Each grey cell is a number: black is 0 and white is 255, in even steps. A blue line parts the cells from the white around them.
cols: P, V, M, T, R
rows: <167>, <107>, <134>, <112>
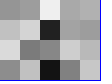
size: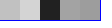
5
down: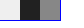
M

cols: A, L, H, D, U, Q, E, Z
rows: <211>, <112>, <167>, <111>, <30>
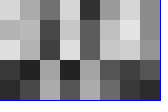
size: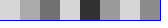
8
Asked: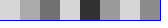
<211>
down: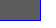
U
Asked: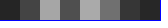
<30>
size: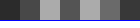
7

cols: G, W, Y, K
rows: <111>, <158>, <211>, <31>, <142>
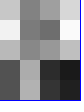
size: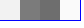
4
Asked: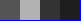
<142>

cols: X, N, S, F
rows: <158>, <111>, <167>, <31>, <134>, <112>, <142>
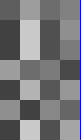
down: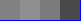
F
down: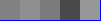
F
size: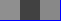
3
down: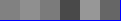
F
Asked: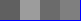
<158>

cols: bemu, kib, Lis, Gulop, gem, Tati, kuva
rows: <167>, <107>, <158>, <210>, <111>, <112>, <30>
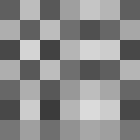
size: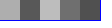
5
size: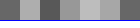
7
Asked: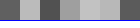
<167>
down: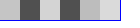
gem
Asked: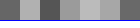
<111>

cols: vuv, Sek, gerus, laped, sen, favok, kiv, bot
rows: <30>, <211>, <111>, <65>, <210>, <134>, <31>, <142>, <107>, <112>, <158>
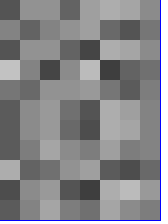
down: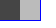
sen
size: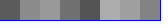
8
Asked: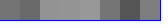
<210>
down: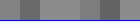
Sek
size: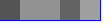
5

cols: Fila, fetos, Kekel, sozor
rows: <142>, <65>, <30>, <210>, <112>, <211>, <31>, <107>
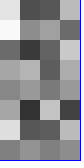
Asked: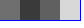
<30>
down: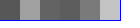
Kekel

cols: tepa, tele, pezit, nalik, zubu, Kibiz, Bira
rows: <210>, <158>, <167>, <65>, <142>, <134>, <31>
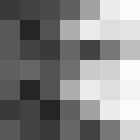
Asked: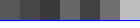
<167>
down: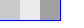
zubu
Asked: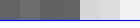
<65>
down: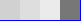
Kibiz
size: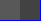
2

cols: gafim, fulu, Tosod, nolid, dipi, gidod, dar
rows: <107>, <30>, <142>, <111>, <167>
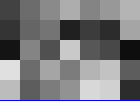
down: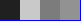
nolid
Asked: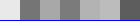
<111>

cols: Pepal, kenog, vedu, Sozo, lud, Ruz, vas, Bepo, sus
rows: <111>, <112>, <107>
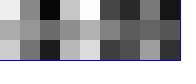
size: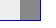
2
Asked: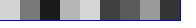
<107>

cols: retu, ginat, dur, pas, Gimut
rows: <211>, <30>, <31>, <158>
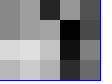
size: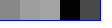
5
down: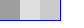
ginat

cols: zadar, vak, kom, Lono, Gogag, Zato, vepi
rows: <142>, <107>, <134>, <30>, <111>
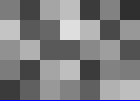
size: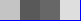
4
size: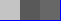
3
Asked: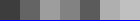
<111>
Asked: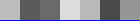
<107>

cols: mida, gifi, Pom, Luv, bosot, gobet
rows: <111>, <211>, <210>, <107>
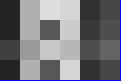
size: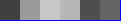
6
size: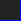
1
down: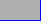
gifi
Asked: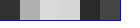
<111>

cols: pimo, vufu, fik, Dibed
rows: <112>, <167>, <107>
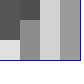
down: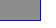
vufu
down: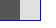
pimo
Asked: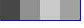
<167>
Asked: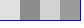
<107>
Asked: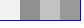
<107>
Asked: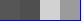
<112>
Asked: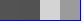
<112>

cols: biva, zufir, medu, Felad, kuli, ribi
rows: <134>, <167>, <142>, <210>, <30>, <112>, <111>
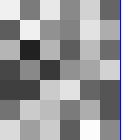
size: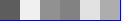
6
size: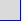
1
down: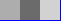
ribi
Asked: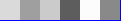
<111>

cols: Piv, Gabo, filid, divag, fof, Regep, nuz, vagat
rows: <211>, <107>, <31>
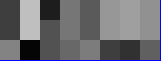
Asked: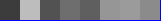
<107>

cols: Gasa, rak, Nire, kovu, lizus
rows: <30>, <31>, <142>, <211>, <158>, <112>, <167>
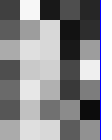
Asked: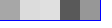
<167>
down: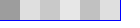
rak

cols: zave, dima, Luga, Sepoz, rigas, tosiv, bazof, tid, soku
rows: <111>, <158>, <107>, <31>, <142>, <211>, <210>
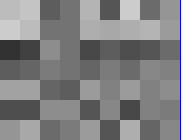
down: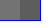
Sepoz
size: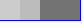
4
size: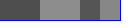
6
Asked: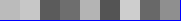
<111>
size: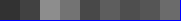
9

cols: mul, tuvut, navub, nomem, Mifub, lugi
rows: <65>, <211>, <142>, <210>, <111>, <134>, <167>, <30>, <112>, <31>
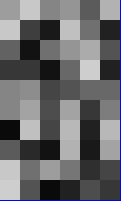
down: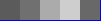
Mifub
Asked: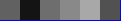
<142>
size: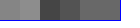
6

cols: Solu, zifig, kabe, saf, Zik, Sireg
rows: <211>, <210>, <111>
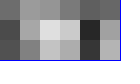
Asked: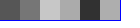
<111>
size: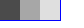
3
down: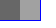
Sireg
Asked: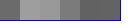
<211>
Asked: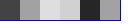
<210>
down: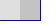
kabe

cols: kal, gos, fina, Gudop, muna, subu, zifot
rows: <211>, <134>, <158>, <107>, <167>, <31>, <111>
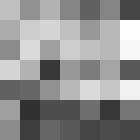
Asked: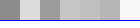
<158>
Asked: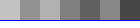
<211>

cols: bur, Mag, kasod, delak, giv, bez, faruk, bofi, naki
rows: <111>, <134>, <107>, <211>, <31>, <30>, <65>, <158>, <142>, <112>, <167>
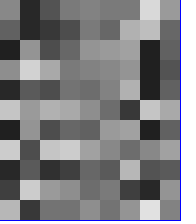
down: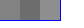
giv
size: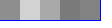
5
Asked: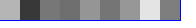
<167>
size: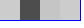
4
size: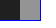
2
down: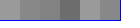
bez
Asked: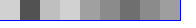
<158>

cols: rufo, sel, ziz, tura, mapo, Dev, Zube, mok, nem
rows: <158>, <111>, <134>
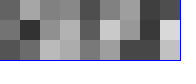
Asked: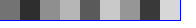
<111>
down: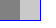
Dev

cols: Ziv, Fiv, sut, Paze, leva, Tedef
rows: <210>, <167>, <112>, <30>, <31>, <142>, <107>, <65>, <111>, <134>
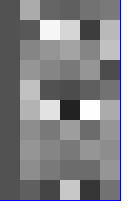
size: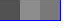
3
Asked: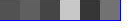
<134>
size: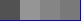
4
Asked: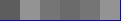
<111>
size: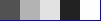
5
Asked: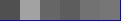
<210>
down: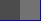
Tedef

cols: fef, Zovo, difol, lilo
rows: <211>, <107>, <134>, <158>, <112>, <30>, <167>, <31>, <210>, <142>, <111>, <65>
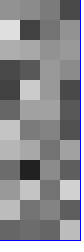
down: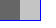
fef
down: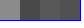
lilo
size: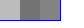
3
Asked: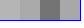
<31>
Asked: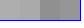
<134>
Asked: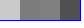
<167>

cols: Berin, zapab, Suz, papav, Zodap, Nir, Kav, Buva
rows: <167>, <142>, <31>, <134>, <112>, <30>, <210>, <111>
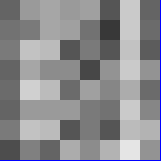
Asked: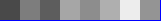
<111>
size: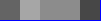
5
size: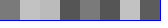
8
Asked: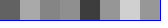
<134>
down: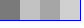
zapab
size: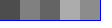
5

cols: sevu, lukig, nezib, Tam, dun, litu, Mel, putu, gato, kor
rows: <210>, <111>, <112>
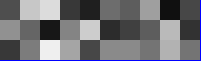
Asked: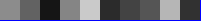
<111>
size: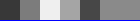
7
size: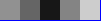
5

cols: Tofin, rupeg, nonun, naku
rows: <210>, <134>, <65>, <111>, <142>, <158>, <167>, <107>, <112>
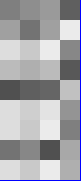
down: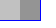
naku
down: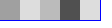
Tofin
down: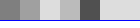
Tofin
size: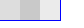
3
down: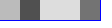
Tofin
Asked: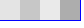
<112>

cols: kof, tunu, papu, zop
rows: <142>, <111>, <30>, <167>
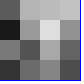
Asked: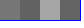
<30>
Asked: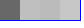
<142>
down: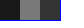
kof

